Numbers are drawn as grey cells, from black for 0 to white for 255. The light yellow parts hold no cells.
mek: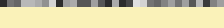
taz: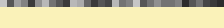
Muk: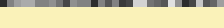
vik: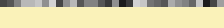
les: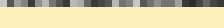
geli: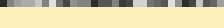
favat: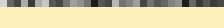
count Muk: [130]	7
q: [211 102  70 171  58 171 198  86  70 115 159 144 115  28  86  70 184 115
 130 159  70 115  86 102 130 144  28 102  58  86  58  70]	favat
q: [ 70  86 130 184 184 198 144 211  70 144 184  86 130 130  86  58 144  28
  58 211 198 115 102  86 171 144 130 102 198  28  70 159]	vik

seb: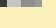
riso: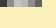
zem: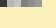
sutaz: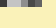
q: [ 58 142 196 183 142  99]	riso
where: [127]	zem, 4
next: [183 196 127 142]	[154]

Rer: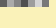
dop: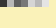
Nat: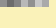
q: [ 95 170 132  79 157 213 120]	Rer
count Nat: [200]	1
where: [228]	dop, 7
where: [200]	Nat, 6
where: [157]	Rer, 5
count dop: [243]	0

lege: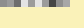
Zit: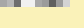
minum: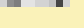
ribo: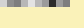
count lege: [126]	0
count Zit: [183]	1
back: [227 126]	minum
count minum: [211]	4
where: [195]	minum, 8

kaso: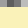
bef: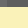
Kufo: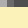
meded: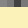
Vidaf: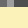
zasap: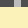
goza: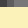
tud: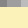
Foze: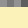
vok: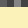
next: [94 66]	[133]
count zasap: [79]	3
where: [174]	Kufo, 1
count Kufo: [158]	0
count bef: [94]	3
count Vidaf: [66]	0

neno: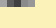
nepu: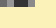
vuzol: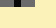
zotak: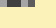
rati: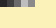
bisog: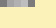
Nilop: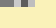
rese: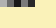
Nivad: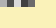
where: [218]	Nivad, 3
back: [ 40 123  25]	rese
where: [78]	Nivad, 2
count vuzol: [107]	4
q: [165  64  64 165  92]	zotak
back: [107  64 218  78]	Nivad
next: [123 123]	[202]

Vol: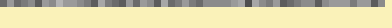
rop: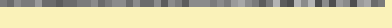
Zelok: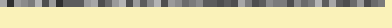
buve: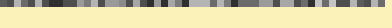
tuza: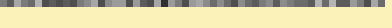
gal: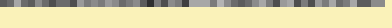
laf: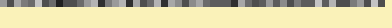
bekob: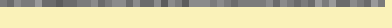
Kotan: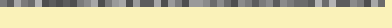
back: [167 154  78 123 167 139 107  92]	gal
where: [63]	gal, 27
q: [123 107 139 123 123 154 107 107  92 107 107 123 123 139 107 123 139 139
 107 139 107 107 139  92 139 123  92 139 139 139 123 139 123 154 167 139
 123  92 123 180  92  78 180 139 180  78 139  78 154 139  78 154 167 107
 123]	rop
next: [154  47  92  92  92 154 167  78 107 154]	[180]
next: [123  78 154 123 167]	[107]
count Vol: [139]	13
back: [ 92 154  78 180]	Zelok

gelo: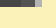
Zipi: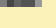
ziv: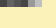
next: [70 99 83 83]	[153]
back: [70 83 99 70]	ziv
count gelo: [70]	3
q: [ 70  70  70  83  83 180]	gelo

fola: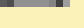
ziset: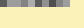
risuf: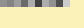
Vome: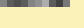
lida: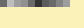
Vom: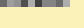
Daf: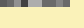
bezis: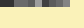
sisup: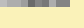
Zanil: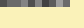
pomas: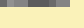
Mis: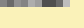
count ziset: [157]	3
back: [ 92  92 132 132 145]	pomas
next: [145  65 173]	[173]
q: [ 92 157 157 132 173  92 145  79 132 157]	ziset
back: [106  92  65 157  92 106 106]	bezis
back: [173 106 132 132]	Vom
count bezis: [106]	3

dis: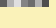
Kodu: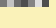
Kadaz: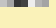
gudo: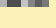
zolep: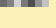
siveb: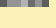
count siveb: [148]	3
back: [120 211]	zolep
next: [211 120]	[78]
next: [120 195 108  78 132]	[223]
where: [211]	zolep, 3
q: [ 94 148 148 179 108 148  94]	siveb

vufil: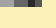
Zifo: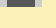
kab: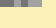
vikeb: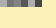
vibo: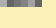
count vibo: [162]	1
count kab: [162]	3
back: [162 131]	vibo
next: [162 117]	[162]
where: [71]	vikeb, 6
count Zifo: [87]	4

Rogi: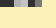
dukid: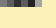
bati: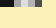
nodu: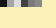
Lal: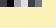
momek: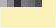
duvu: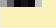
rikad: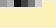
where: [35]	dukid, 5
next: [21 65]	[122]
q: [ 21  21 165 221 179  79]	bati
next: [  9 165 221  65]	[122]
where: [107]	momek, 5

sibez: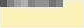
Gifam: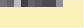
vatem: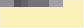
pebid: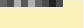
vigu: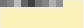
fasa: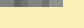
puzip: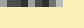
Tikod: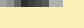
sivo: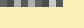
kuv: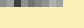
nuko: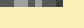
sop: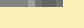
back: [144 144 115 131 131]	fasa
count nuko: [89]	5
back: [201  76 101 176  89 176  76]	sivo

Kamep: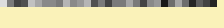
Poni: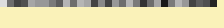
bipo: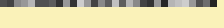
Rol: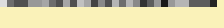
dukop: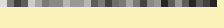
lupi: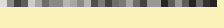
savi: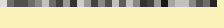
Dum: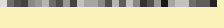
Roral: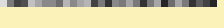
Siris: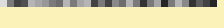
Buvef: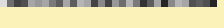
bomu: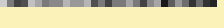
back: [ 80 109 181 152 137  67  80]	Dum
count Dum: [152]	3

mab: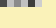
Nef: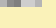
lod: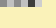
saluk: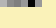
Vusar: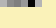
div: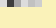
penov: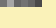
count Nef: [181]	2
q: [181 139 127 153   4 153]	saluk

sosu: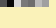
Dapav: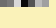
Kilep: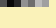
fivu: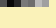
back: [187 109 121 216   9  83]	sosu
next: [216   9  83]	[187]
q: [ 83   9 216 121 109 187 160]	sosu

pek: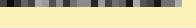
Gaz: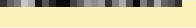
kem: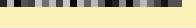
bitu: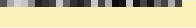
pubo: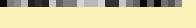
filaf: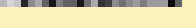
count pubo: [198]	2
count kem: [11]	4

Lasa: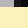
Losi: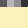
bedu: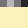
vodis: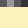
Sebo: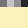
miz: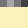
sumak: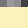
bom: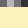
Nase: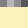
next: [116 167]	[116]
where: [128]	Nase, 1
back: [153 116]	sumak
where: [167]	miz, 2
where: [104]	bom, 1
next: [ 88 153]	[88]

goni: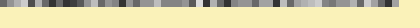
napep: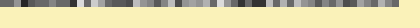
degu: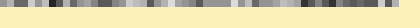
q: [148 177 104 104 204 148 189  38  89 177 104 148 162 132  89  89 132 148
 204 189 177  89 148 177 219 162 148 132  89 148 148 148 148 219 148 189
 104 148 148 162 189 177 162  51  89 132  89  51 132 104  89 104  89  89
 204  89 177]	degu
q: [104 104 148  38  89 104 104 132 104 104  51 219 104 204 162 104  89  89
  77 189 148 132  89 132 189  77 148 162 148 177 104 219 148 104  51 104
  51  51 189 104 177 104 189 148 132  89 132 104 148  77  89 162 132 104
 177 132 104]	napep
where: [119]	goni, 48
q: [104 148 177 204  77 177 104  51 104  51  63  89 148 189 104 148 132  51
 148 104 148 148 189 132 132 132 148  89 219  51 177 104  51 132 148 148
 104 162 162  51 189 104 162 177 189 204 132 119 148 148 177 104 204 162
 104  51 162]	goni
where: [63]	goni, 11

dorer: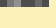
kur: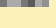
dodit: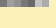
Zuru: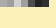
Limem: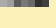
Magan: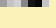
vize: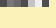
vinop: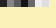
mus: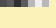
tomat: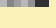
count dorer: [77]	4
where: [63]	Limem, 7
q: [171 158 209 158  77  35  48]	Zuru
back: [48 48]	tomat
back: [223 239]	vinop
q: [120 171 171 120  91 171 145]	kur
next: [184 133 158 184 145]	[48]

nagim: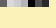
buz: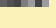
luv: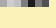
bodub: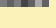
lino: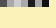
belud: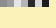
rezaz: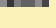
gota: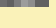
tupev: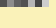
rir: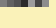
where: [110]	gota, 1
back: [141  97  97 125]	rezaz

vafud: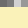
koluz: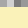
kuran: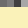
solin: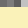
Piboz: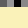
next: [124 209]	[152]
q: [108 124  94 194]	solin
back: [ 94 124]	solin

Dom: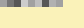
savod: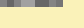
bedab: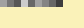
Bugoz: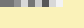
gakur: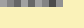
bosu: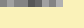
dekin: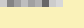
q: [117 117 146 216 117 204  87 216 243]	Bugoz
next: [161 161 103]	[103]
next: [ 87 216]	[243]
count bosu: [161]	2
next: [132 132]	[87]
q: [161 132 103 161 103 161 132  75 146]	gakur

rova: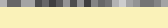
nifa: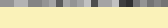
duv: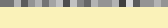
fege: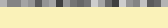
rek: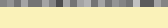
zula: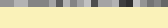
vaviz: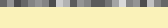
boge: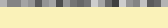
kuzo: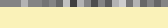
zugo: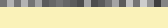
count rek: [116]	7
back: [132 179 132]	kuzo
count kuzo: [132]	10
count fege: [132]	3
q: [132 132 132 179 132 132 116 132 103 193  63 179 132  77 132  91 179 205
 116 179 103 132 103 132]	kuzo

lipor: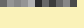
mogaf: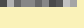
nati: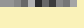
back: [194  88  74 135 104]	mogaf
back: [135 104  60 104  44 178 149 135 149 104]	lipor
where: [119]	nati, 10
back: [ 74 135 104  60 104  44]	lipor
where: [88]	mogaf, 9
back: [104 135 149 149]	nati

